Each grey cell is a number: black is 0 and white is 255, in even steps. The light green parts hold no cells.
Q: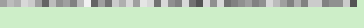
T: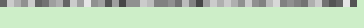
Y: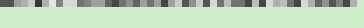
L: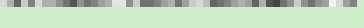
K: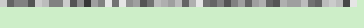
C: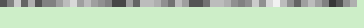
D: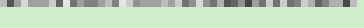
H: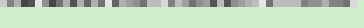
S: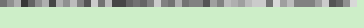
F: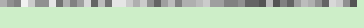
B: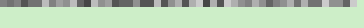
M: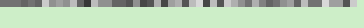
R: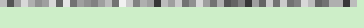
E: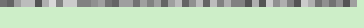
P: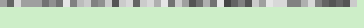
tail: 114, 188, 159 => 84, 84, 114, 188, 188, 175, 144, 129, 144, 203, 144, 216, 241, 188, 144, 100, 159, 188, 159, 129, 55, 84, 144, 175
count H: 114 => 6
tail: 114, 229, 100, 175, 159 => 144, 114, 188, 188, 216, 129, 188, 159, 114, 144, 159, 84, 188, 84, 144, 159, 175, 188, 229, 114, 188, 188, 188, 188, 129, 144, 144, 175, 129, 129, 114, 216
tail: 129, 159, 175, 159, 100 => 175, 84, 70, 114, 144, 203, 144, 114, 144, 159, 241, 216, 159, 129
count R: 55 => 3

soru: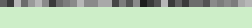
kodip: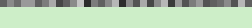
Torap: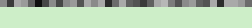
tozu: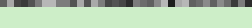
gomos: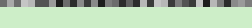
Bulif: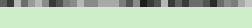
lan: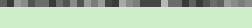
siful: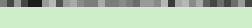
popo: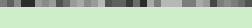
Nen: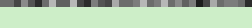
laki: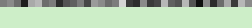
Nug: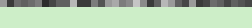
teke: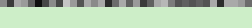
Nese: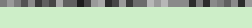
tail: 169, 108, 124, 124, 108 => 44
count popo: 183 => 4
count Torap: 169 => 8
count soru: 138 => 7

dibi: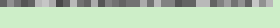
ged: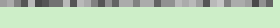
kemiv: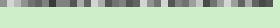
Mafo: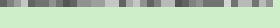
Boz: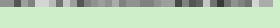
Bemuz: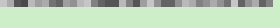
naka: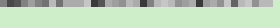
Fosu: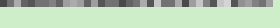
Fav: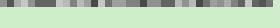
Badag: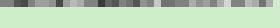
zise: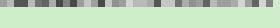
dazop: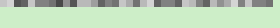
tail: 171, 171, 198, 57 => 85, 171, 158, 145, 185, 171, 57, 129, 185, 198, 185, 145, 158, 171, 57, 158, 171, 145, 198, 99, 185, 198, 145, 185, 185
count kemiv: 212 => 5

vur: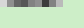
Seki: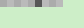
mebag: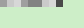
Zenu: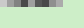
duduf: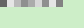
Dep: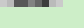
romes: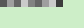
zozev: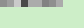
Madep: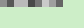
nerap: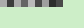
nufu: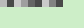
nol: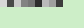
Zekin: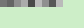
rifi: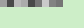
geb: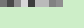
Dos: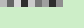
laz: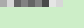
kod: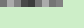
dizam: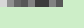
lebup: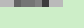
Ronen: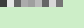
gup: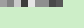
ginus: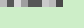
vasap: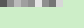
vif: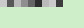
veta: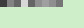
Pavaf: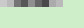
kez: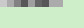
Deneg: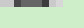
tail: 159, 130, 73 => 159, 87, 73, 143, 171
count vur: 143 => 2
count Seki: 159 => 0
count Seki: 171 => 4

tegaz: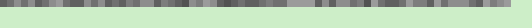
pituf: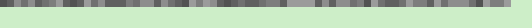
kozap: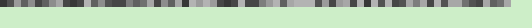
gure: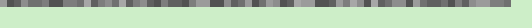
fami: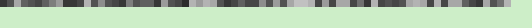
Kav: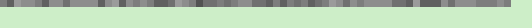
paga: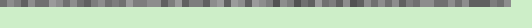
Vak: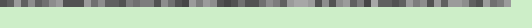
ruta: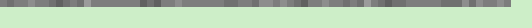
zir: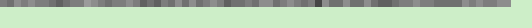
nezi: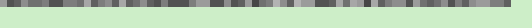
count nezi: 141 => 9
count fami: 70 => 15
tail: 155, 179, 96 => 167, 179, 179, 179, 82, 155, 70, 155, 167, 70, 179, 55, 179, 82, 179, 70, 82, 167, 125, 167, 70, 179, 82, 167, 167, 112, 82, 70, 167, 96, 112, 167
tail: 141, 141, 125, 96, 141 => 141, 112, 141, 141, 141, 141, 96, 141, 155, 96, 141, 125, 141, 125, 96, 96, 112, 155, 141, 125, 82, 112, 112, 125, 112, 125, 141, 141, 112, 112, 96, 125, 96, 125, 112, 125, 96, 112, 125, 155, 141, 112, 141, 125, 141, 141, 141, 141, 112, 112, 96, 155, 96, 96, 96, 141, 112, 141, 141, 141, 125, 125, 125, 141, 125
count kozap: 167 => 11

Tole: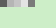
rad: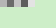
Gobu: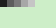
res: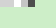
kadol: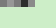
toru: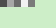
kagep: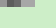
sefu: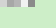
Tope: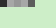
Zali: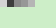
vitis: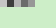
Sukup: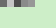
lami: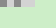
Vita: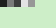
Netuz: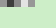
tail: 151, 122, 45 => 138
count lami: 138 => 2
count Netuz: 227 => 1
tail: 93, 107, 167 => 167

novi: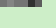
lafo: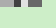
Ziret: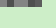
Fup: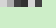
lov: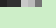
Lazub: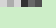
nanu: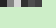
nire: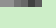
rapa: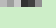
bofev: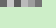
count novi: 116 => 3
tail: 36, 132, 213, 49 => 79, 65
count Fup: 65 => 2

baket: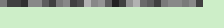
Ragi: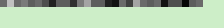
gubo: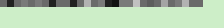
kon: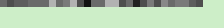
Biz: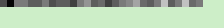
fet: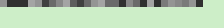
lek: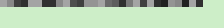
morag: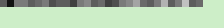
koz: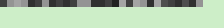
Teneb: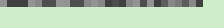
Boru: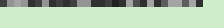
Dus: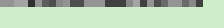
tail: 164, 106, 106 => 48, 136, 106, 48, 164, 48, 122, 148, 136, 122, 148, 48
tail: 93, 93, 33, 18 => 106, 64, 164, 106, 93, 106, 18, 78, 78, 5, 93, 106
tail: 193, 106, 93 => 106, 164, 106, 122, 178, 106, 106

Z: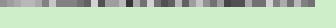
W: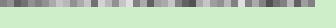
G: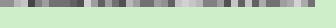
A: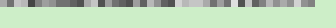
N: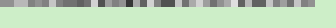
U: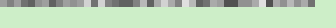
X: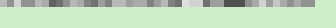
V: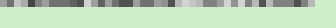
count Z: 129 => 6
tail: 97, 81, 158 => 97, 184, 145, 97, 81, 210, 184, 197, 197, 170, 113, 158, 113, 223, 81, 197, 97, 129, 184, 145, 170, 145, 210, 145, 129
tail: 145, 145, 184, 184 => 129, 145, 129, 197, 129, 113, 113, 97, 113, 210, 81, 158, 129, 145, 54, 170, 97, 210, 129, 81, 81, 197, 113, 170, 210, 158, 113, 145, 170, 223, 97, 184, 97, 97, 197, 129, 158, 113, 197, 129, 145
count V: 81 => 6
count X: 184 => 6
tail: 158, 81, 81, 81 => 145, 170, 210, 158, 197, 170, 145, 170, 145, 145

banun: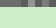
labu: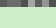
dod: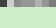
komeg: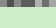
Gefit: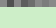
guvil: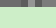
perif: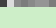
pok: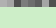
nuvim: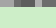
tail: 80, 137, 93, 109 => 137, 124, 137
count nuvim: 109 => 3

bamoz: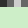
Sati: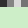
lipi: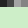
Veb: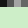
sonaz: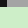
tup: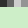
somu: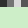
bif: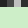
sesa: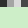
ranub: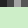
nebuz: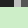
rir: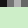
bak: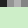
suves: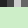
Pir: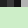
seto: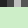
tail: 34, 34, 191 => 86
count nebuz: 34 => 2
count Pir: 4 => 0
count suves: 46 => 0
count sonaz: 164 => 3

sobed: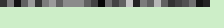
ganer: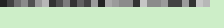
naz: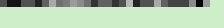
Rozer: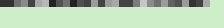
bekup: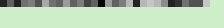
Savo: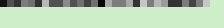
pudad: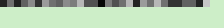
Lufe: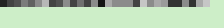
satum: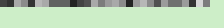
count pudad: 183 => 3
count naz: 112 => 2
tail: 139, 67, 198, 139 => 169, 155, 51, 51, 139, 51, 169, 198
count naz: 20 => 2
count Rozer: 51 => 3

